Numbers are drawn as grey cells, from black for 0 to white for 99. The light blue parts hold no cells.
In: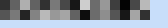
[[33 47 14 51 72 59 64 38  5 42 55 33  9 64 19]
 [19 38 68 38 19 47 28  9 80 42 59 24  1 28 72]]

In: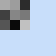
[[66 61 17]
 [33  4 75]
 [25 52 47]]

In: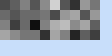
[[64 54 46 46 19 64 50 14 37 24]
 [50 24 41  6 50 68 73 54 64 37]
 [41 33 41 41 46 29 59 64 33 59]
 [29 37 50 33 54 81 33 19 59 46]]

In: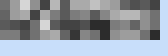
[[48 48 31 44 61 66 39 21 52 44 17 56 61 61 44 17]
 [44 61 83 56 26 71 35 66 66 75 66 61 39 31 35 26]
 [39 61 66 26 66 48 35 48 52 35 52 66 71 71 56 44]
 [35 31 26 44 83 35 26 26 31 17 17 48 52 39 56 44]]

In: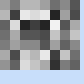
[[71 24 90 85 90 14 62 29]
 [66 29 80 71 90 24 76 43]
 [62 48 71 71 62 43 53 33]
 [57 38 85 76 66 19 48 38]
 [48 62 53 53 33 62 38 53]
 [43 66 33 33 29 76 48 76]
 [38 85 14 24 14 94 33 66]]

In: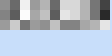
[[60 79 46 60 56 75 51 51 65 70 89]
 [56 41 93 60 70 41 84 84 70 46 26]
 [51 36 98 65 75 36 89 84 70 46 16]]
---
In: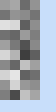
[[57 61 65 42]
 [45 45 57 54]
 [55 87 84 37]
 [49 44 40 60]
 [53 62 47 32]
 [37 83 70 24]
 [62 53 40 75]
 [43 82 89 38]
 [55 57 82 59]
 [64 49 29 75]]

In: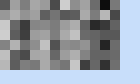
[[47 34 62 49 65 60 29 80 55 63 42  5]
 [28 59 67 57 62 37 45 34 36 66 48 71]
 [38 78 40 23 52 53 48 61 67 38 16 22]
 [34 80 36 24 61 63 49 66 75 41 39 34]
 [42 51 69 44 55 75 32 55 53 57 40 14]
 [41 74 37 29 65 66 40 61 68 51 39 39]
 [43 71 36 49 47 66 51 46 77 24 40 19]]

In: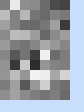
[[26 49 91 55 54 42 29]
 [47 73 50 71 46 41 50]
 [23 62 51 42 41 46 62]
 [61 54 73 72 61 40 54]
 [52 60 48 45 52 66 59]
 [48 52 34 45 24 93 42]
 [49 57 22 78 17 58 51]
 [82 58 73 58 94 92 65]
 [43 48 62 34 59 80 47]
 [41 55 63 54 49 45 49]]

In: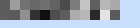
[[66 36 61 44 40 43 38 29 48 76 37 71]
 [35 36 35 56 19  6 30 36 67 71 16 88]]

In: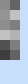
[[39 54]
 [75 58]
 [49 55]
 [69 75]
 [49 32]
 [38 24]]

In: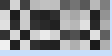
[[49 21 82 25 72 75 74 36 45 34 72]
 [57 84 11 80 15 13 18 72 65 76 12]
 [68 87 17 79 19 16 13 76 71 87 15]
 [37 19 84 12 81 91 82 24 31 14 87]
 [68 93 12 85 18 14 13 79 68 82 10]]

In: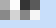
[[35 67 98 20]
 [95 53 82 52]]

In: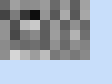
[[63 41 62 54 55 60 41 59 37]
 [65 26 48 20  5 58 34 66 34]
 [40 57 31 72 78 37 60 37 56]
 [43 57 28 47 53 36 61 44 69]
 [51 54 45 41 43 37 56 41 55]
 [53 55 83 71 61 73 47 53 47]]
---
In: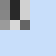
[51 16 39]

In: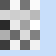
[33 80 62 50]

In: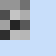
[58 76 34]

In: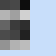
[26 62 18]

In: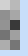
[81 65]

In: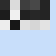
[17 93 87]

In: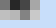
[46 71]
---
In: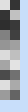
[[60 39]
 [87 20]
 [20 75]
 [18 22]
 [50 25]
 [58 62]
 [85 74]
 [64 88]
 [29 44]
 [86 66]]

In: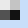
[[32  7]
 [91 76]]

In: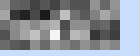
[[41 35 32 55 41 58 51 44 56 47 58 52]
 [56 38 36 26 33 26 40 32 32 57 40 57]
 [64 20 13 28 10 42 74 44 35 50 65 54]
 [43 54 62 54 62 69 30 55 55 37 40 26]
 [32 53 64 75 54 95 36 72 66 21 32 24]]

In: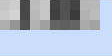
[[68 58 32 69 62 39 37 39 66 63]
 [77 80 28 73 77 26 32 26 71 72]
 [79 82 28 72 77 25 32 23 69 73]]

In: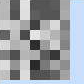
[[74 34 85 31 32 38 63]
 [72 35 87 33 33 35 64]
 [71 32 86 36 33 33 66]
 [81 77 64 25 68 84 49]
 [38 74 29 88 79 70 55]
 [83 69 73 18 61 80 51]
 [49 31 70 68 35 21 67]
 [85 57 81 16 47 64 55]]

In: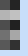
[[34 19]
 [31 14]
 [70 75]
 [30 13]
 [44 65]]
